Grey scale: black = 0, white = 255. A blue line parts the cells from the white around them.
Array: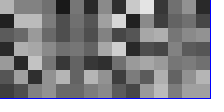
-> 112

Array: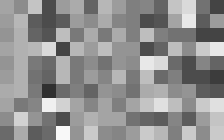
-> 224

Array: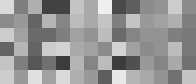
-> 120

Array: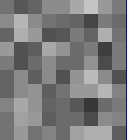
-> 123

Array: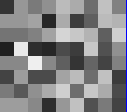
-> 60

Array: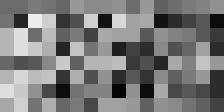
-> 44

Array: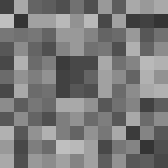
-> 87
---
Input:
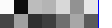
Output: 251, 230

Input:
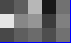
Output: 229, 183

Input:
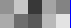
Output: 227, 199

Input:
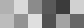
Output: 223, 217

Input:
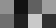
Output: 201, 158

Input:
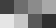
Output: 229, 199

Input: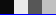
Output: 235, 192

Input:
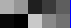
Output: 201, 176
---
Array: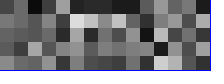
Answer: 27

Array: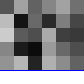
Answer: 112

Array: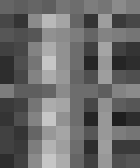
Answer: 125

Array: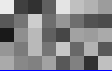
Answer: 156

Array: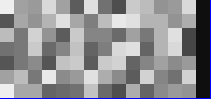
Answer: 15
